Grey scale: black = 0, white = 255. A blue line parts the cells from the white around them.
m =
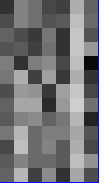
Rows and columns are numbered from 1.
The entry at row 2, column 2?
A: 131
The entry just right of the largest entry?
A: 112
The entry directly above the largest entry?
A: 198
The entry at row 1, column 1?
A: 50
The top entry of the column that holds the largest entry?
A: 174
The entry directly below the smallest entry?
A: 50
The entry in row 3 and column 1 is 98
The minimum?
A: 9
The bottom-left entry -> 98
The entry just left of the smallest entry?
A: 190
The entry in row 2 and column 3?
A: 112
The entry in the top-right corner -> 98
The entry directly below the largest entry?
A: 182
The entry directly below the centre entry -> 42
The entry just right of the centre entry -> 160
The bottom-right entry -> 77
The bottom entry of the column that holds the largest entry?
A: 167
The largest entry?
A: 206
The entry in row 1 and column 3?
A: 112
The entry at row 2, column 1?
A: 77
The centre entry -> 57
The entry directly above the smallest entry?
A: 153

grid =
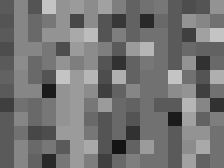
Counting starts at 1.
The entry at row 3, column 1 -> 90
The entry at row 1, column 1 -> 90
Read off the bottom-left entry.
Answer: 90
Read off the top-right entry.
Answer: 147
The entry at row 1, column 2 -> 134
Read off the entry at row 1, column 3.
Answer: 84
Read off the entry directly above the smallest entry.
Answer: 105
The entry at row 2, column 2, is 134
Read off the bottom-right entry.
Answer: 113
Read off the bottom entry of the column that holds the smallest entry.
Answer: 105
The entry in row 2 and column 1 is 84
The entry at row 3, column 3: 105
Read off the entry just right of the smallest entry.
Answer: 98
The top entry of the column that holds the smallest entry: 126
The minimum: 20

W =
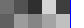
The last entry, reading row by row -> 192
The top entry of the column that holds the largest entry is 212
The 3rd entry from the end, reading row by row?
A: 133

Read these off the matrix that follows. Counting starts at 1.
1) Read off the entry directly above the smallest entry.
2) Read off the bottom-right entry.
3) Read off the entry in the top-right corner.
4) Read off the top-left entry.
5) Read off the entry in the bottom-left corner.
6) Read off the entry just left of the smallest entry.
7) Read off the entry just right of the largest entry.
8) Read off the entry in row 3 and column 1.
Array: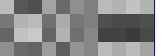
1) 73
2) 163
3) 178
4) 186
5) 143
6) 66
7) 100
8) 100

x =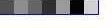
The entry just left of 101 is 142
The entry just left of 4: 154
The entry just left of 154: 48

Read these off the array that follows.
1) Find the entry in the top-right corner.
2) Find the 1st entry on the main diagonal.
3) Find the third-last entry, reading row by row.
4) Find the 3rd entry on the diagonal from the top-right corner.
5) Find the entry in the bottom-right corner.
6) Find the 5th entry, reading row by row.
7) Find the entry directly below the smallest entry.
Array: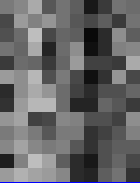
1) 108
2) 122
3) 94
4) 43
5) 50
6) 115
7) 16

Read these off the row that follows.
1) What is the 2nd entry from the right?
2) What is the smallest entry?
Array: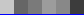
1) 136
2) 60

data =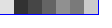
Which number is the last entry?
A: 203
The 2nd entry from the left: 50
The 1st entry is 225

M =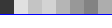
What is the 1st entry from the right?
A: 173
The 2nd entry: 225
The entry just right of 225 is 196

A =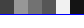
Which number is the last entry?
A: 20
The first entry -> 65
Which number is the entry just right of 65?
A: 151

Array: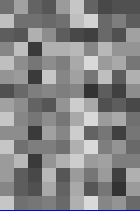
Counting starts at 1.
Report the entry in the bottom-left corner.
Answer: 198
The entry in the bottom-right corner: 105
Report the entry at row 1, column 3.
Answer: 99
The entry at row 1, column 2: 161
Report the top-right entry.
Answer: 80
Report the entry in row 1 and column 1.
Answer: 112
